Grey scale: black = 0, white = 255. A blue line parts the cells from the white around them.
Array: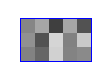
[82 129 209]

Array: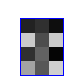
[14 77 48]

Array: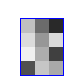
[41 151 240]

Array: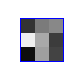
[136 169 14]

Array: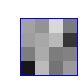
[123 185 171 23]

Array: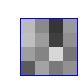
[153 63 132 91]
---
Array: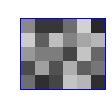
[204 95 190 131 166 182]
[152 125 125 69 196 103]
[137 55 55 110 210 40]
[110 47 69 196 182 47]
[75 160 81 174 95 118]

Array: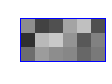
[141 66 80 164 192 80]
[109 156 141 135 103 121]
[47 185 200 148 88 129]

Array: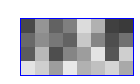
[227 207 157 233 177 192 213 169]
[105 141 119 98 200 133 78 113]
[92 184 78 133 157 227 86 207]
[72 149 98 127 220 177 64 58]

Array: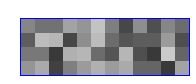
[149 170 65 127 155 176 155 170 101 101 57 163]
[134 114 114 163 149 195 127 71 142 79 134 108]
[120 120 57 176 182 108 85 182 79 57 202 101]
[93 188 182 71 142 188 108 85 93 93 155 79]

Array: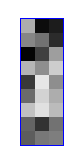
[193 224 187]
[181 142 205]
[173 12 28]
[134 114 43]
[107 211 173]
[100 50 114]
[93 120 126]
[57 230 142]
[4 64 158]

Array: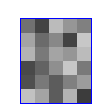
[193 164 92 179 60]
[179 121 164 150 187]
[164 107 136 67 199]
[113 67 187 150 128]
[79 121 92 128 156]
[73 99 143 199 121]
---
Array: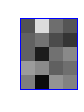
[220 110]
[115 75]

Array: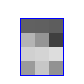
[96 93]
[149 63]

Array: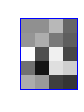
[144 184]
[173 121]

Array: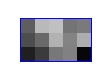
[185 192]
[105 178]

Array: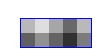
[222 166]
[145 100]

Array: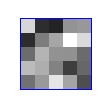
[45 35]
[125 166]
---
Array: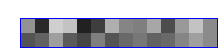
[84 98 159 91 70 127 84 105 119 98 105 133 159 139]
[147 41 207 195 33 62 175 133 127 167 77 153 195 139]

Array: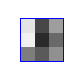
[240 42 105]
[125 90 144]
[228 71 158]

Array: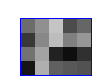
[114 163 34 14 48]
[21 175 96 88 82]
[56 136 189 128 150]
[108 144 196 76 102]

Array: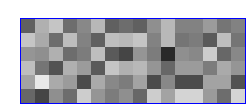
[190 117 82 176 155 90 197 176 184 149 103 155 155 124 170 149]
[197 170 109 190 130 96 190 184 197 130 184 117 124 90 190 117]
[103 69 143 109 205 149 124 143 103 205 163 212 212 155 109 212]
[163 232 170 155 75 170 136 124 163 75 136 75 75 163 163 82]
[149 143 176 109 124 190 90 69 149 124 41 143 136 205 103 136]
[96 176 197 109 136 184 96 109 96 143 184 130 130 155 117 130]

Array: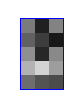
[97 61 24]
[109 83 75]
[123 32 131]
[143 39 137]
[178 211 157]

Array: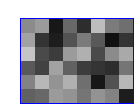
[139 155 23 104 45 189 123 111]
[162 52 29 82 123 89 17 52]
[197 74 60 155 176 74 139 169]
[131 183 147 176 111 23 82 183]
[97 104 155 147 117 147 131 29]
[89 66 162 97 60 52 45 117]
